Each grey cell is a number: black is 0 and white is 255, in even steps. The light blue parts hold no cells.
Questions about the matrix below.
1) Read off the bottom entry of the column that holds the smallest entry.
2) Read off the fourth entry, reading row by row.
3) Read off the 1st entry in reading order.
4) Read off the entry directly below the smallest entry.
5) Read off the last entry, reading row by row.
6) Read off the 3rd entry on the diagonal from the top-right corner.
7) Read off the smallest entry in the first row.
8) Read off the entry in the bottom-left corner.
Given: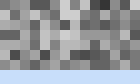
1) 100
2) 88
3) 121
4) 172
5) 121
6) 111
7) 53
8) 140

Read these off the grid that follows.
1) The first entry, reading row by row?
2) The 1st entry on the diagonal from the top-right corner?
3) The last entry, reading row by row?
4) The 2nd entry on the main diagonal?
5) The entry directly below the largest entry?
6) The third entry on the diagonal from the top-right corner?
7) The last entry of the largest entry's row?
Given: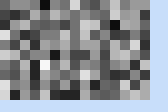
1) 102
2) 154
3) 172
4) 48
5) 172
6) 172
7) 194

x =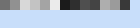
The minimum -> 27
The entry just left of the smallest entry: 235

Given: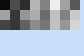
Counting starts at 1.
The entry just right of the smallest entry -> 77
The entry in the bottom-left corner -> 67
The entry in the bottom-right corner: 213
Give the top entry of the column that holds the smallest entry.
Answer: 11
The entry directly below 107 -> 118
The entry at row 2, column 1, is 162
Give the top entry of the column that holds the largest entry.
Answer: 237

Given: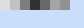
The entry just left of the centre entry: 125
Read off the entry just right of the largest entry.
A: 193
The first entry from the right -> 146

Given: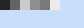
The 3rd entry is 204
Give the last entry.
235
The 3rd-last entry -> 142
